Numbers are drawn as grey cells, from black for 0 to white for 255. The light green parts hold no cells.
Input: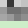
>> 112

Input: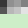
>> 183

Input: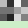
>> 114

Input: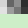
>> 156

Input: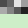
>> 131

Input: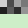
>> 92

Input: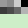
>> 75
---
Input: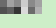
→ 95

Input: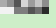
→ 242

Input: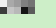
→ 197

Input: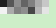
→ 171

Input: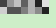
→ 83

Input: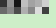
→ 135

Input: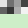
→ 54

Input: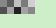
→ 163
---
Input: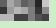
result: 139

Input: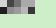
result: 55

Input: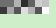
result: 251

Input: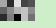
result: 139

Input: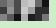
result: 46

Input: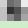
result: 149
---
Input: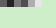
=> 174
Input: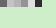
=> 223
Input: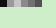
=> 113
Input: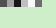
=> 249
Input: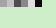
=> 222
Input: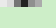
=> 143
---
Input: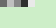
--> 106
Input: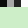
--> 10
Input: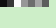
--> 14
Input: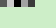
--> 87
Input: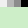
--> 240
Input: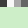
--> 60
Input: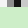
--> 244
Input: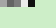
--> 165
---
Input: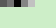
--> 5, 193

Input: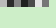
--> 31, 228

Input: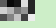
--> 119, 237

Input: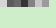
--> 52, 213

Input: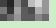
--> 92, 216

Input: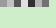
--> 224, 224

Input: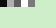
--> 93, 255

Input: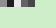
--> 233, 233
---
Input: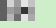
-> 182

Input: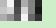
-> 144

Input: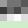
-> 235

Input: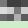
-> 91

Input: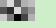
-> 122

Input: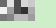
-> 133

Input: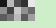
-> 118
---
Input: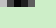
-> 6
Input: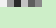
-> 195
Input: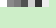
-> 209
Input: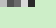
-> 107
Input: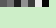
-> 59
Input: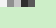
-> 198
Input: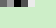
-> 2
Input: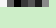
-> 85
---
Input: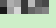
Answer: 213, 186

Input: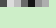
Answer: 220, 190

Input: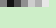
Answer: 231, 205

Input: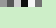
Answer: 246, 207

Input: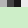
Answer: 236, 181

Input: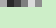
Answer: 219, 171
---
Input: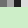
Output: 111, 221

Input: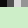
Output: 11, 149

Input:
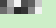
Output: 67, 242

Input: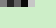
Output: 128, 198

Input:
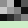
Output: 143, 130

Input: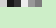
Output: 210, 124

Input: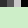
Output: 46, 4

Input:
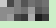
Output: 201, 56

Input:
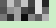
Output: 93, 178

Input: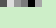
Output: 84, 167
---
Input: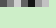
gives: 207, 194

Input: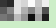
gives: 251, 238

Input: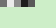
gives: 235, 140

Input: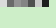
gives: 218, 202

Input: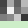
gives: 242, 201

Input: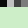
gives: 193, 124
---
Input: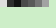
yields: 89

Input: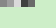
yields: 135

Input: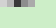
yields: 170

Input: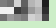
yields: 139

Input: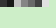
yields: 105

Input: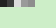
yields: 141

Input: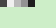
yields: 147

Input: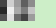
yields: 140

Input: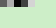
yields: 94
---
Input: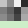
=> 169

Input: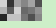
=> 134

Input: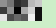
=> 17

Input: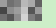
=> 98

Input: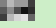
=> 101

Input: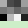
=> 32

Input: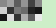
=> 234

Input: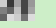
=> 220
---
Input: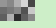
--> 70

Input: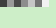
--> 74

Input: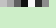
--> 45

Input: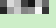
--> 36

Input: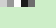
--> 109

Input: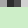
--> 77

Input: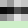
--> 22
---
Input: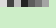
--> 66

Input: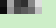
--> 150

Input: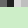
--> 33

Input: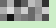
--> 21

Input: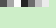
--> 167

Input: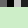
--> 5

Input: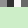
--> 50

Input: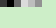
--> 0

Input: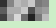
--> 157
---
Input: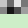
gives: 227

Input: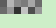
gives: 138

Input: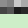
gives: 200

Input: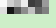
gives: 181

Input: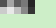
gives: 93

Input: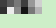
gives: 120
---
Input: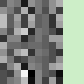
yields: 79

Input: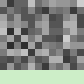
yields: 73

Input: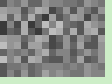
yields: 87

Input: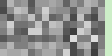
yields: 180

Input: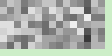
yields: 164
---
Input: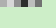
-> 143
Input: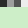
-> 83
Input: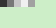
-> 200
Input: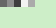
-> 62
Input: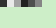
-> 162
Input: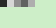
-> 142
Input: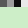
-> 15
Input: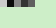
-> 136
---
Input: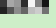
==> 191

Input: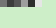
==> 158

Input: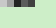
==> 36

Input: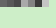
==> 131

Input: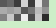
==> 73

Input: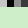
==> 5

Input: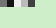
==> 239

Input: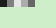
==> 230
